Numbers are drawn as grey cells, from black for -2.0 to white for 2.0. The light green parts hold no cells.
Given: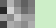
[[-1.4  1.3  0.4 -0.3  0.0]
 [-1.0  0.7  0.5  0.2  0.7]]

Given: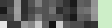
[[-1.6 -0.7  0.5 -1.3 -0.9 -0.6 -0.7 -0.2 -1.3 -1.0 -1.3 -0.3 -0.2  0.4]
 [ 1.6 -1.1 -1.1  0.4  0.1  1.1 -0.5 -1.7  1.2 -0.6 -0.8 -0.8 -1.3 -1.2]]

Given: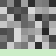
[[ 1.3 -0.8 -0.6 -0.8  1.4  0.7  0.5  1.0]
 [ 1.1  0.5  0.6 -0.4 -0.2  1.3 -0.7  0.7]
 [-0.1 -0.6  1.4  0.6 -0.2  1.3  0.4 -1.0]]

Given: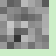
[[-0.3  0.2  0.1 -0.2  0.3  0.5  0.5]
 [ 0.2  1.1  0.4  1.0  0.2  0.3  0.7]
 [-0.3  0.2 -1.2  0.9  0.6  0.1 -0.1]]

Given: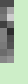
[[-0.3  0.6]
 [-1.0 -0.3]
 [ 0.0 -0.8]
 [-0.3 -0.1]]

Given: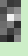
[[-0.9 -0.2  0.2]
 [-0.3  0.0 -1.3]
 [-1.1 -1.5  0.1]]

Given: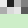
[[ 0.7  1.4  1.6 -0.6]]

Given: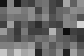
[[-0.3  0.2  0.2 -0.1  0.2 -0.9 -0.1 -0.9 -0.4 -0.3  0.2  0.1]
 [-1.0  0.5 -1.0 -0.5 -0.9 -1.3 -0.6 -0.9 -1.0  0.1  0.0  1.3]
 [-0.4 -0.5 -1.0 -0.4 -0.6 -0.2 -0.3  0.0 -0.5 -0.6 -0.8 -1.2]
 [ 1.1  0.3  1.1  0.6  0.8 -1.4 -0.2 -0.4  0.2 -1.5  0.5 -0.3]]

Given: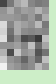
[[ 0.3  0.7  0.2  0.5  0.4  0.8  0.4]
 [ 1.4  0.1  0.7  0.5  0.3  0.9 -0.1]
 [ 1.5 -0.4  0.2 -0.8 -0.6 -1.1  1.0]
 [ 0.8 -0.8  1.1  0.3  0.5 -0.7 -0.2]
 [ 1.8  0.5  0.3  0.0  0.2  0.9  0.4]]
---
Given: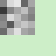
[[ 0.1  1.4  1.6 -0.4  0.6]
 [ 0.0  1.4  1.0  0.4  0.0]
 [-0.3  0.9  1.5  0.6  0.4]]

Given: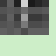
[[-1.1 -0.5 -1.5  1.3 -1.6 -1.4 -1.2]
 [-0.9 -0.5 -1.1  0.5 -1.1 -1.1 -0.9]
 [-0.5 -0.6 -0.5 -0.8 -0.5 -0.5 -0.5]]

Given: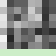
[[ 1.6 -0.8 -0.5 -0.5  0.8  0.7 -1.0 -0.6]
 [ 1.6 -0.3 -0.9  0.1  0.9  1.2 -1.2  0.1]
 [ 0.6 -0.9  0.2 -0.7 -0.3 -1.3 -1.0 -1.3]
 [ 1.4 -1.0 -0.3 -1.1  0.1  0.2 -0.5 -0.9]]

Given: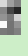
[[ 1.4  0.5  0.0]
 [ 0.3 -0.1  1.3]
 [-0.1 -0.2  0.0]]

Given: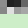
[[ 0.2 -1.5 -1.4 -0.4]]

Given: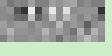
[[ 0.3 -0.1  0.1  0.0  0.5  0.0  0.0  0.5  0.3  0.5  0.6  0.0  0.2  0.0
   0.0]
 [ 0.2  0.1 -0.3 -0.4  1.0 -0.4  0.1  1.0  0.2  0.9  0.4  0.1  0.4  0.1
  -0.4]
 [ 0.4  0.8  0.3  0.3  0.2  0.3  0.8  0.3  0.5  0.2 -0.2  0.8 -0.1  0.8
   0.3]]

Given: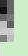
[[-1.3 -0.4]
 [-0.4 -0.1]
 [ 1.2  1.2]]

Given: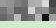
[[ 0.4  0.3  0.0 -0.2  0.7  0.8  1.4 -0.9]
 [-0.4 -0.1  0.9 -0.4 -0.2  0.8 -1.7  0.5]]

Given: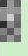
[[-1.0  0.4 -0.4]
 [ 0.2  1.2 -0.2]
 [ 0.0 -0.6  0.4]]
